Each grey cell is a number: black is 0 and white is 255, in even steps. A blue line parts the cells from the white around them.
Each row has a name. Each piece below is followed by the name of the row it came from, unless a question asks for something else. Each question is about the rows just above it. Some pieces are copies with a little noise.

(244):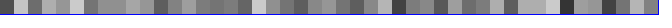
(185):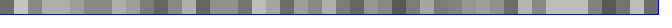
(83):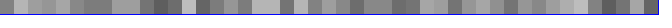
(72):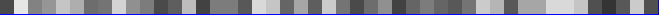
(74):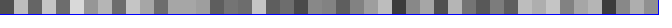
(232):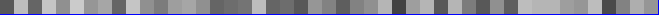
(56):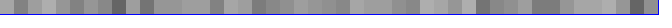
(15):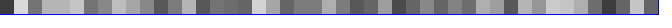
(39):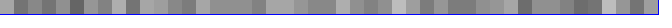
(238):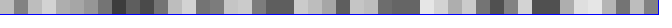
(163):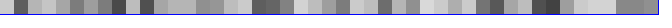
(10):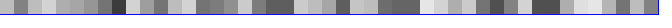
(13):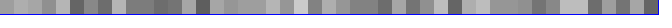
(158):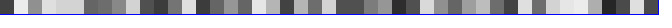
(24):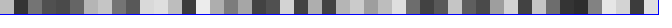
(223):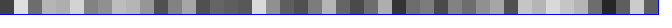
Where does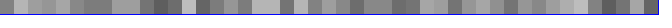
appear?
(83)
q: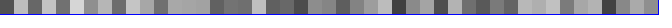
(74)
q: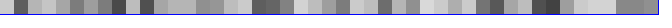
(163)
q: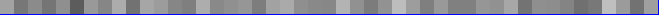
(39)
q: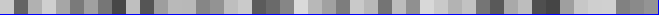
(163)
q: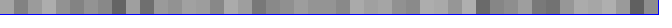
(56)
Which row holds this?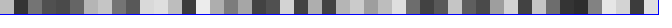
(24)

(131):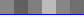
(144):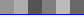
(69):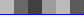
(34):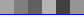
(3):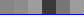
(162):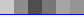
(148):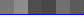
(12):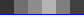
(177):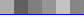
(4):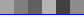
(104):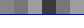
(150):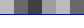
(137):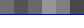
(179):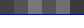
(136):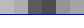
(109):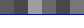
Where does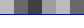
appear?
(150)
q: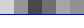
(162)
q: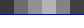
(12)
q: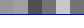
(144)
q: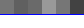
(137)

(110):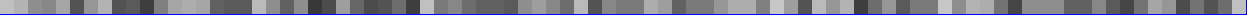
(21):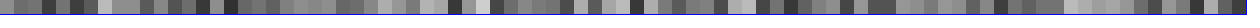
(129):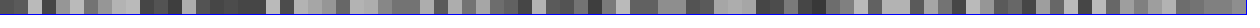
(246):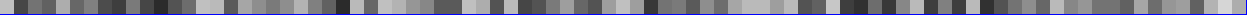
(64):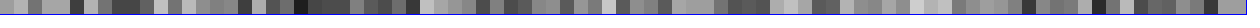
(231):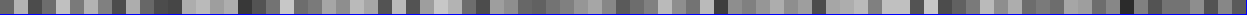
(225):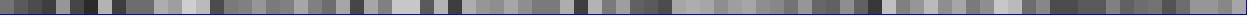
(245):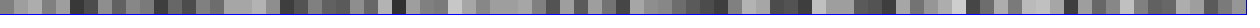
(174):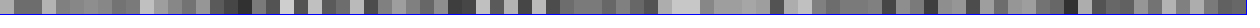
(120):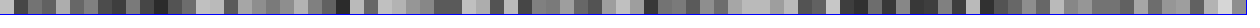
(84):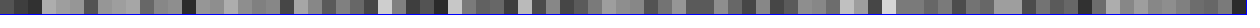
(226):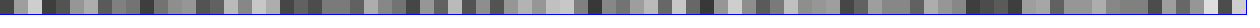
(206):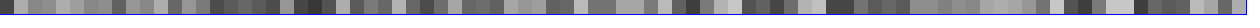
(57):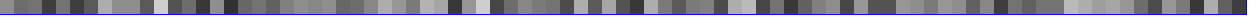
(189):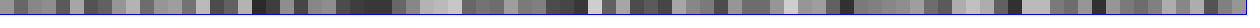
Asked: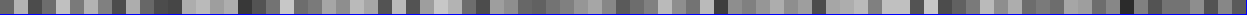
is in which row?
(231)
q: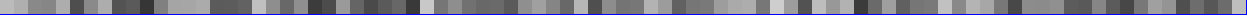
(110)
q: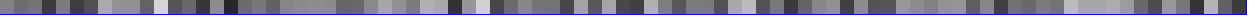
(57)
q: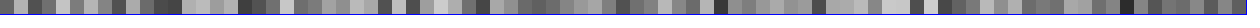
(231)

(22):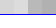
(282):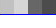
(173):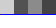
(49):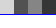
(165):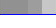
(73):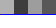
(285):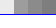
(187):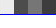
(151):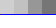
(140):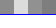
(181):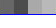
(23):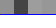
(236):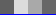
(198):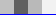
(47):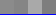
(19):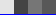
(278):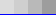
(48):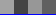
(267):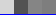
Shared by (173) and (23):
[68]
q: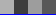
(73)
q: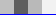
(198)
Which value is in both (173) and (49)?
[82]
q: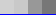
(151)
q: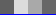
(236)

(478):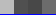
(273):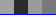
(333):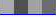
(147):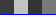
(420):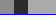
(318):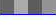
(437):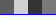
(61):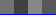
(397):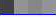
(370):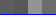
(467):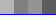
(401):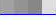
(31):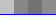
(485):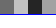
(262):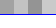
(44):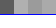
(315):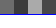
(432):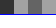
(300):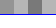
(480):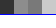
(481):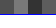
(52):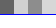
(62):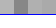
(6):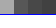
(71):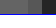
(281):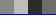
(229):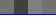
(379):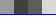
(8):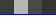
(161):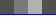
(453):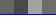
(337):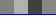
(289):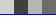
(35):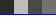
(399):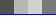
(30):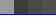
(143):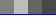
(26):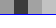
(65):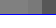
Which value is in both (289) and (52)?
[209]
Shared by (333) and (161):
[80]
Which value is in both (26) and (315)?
[59]
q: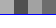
(333)
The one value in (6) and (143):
[72]
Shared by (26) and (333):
[162]
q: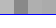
(62)

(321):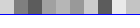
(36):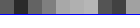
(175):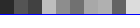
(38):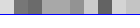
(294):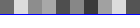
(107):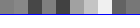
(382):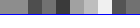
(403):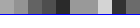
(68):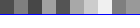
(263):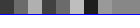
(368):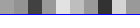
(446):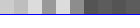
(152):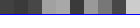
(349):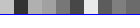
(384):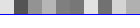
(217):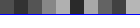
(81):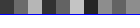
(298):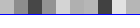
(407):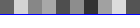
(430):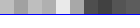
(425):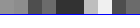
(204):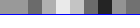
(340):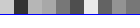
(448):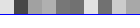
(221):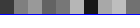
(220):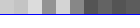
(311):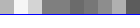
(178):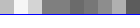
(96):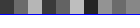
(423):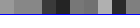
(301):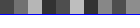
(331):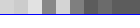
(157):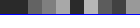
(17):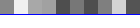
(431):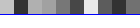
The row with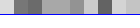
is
(38)
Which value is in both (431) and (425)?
[50]
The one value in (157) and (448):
[168]
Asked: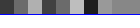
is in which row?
(263)
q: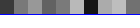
(221)
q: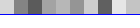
(321)

